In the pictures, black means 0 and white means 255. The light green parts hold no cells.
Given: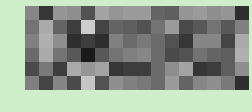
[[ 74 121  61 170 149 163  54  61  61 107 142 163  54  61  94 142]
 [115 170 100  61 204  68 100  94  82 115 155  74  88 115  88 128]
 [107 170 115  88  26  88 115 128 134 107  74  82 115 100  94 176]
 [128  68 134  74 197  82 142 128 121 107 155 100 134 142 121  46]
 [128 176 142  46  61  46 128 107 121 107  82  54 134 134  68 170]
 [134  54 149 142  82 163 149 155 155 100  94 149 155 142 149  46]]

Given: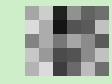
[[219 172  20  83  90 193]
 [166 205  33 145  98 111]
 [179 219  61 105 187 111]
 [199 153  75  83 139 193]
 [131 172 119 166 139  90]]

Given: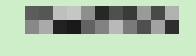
[[136 170  33  25  98 130 185 122  79 162  46]
 [ 92  86 191 198 142  39  79  58 154  73 177]]

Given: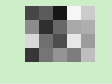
[[ 70  91  23 246 203]
 [217 111  77 231 156]
 [140  47 104 168 174]
 [ 54 117 148 125 190]]

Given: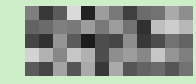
[[127  56  91 218  35 157 121  63 107 114 170 142]
 [ 99 107 127 121 157 121 157 114  48 190 205 183]
 [211 177 135 198 177  77 142 157 135 198 149 127]
 [ 69  48 149  91  28  77  69 142  56  77 114  99]
 [ 91  69 163  85 170  56 170  85  99 107  85 114]]

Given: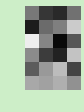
[[238 133   8  86]
 [139  60  34 195]
 [120  54  41 113]
 [ 28 107 127 203]
 [168 161 175 145]
 [ 92 153 188  68]]

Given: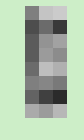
[[ 99  64  43]
 [ 77 107  57]
 [127 134 121]
 [ 91 155 140]
 [ 91 147 162]
 [107 190 176]
 [170 155 183]
 [127 196 203]]
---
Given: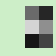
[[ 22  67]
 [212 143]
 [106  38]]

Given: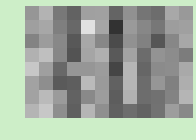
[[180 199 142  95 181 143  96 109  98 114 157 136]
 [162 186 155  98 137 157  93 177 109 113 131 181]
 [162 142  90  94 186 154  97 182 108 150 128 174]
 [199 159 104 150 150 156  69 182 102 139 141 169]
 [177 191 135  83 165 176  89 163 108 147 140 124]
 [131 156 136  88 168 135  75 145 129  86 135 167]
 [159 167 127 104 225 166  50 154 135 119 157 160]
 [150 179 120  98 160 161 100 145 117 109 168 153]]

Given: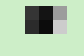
[[ 43  12 204]
 [ 53  20 156]]

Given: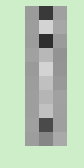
[[157 134 169]
 [160  74 159]
 [158 193 160]
 [158 181 161]
 [157 192 153]
 [154 211 149]
 [161 184 147]
 [156  46 155]
 [157 211 167]
 [155  57 160]]

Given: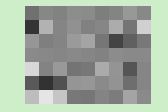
[[189 229 197 120 118 132 124 164 138]
 [ 89  50  81 149 151 138 147 110 133]
 [216 131 153 116 120 171 148  85 133]
 [138 136 134 137 134 130 140 137 137]
 [150 127 132 154 164 118  68  96 120]
 [ 52 178 133 145 129 134 172 117 208]
 [112 135 130 141 139 126 132 152 136]]

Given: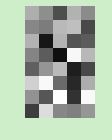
[[ 62 221 135 128 150]
 [146  86 253  50 249]
 [208 249 107  40 173]
 [ 96 149 186  30  72]
 [132  92  15 247 184]
 [178  22 179  83  91]
 [135 124 185 191  73]
 [174 142  78 178 139]]

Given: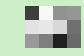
[[153 126  32 105]
 [226 231 216 112]
 [ 62 248 146 150]]

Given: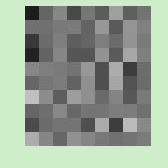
[[172 134 103 145 133 121 113 116 123]
 [ 75 108 116 116  79 170  61 187 137]
 [102 110 136 104 116 117 125 124 112]
 [192 140  93 157 143 106 132  88 122]
 [102 118 124  98 143  79 165  82 108]
 [135 126 122 115 151  79 172  61 109]
 [ 34  99 134  86  85 146  90 167 127]
 [ 56 108 126  94 101 126 107 147 122]
 [112 112 121 123  99 151  90 148 128]
 [ 28 101 135  73 118  92 159  95 115]]

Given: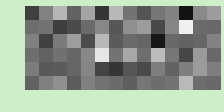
[[ 98 128 143  92 128 114 107  95 118 109 115 185 109 105]
 [124  89  91 102 133  68  53  86  74 126  99 127 155 126]
 [110  98 113 102 136 230 115 167 110 187 118  71 154 104]
 [129  65 123 157  76 184  91 107 101  23 104  98 102 130]
 [110 114  62  75 107 135  87 143 156  73 134 240 107 104]
 [ 63 129 182  99 164  53 184 115  84 118 130  18 137 156]]
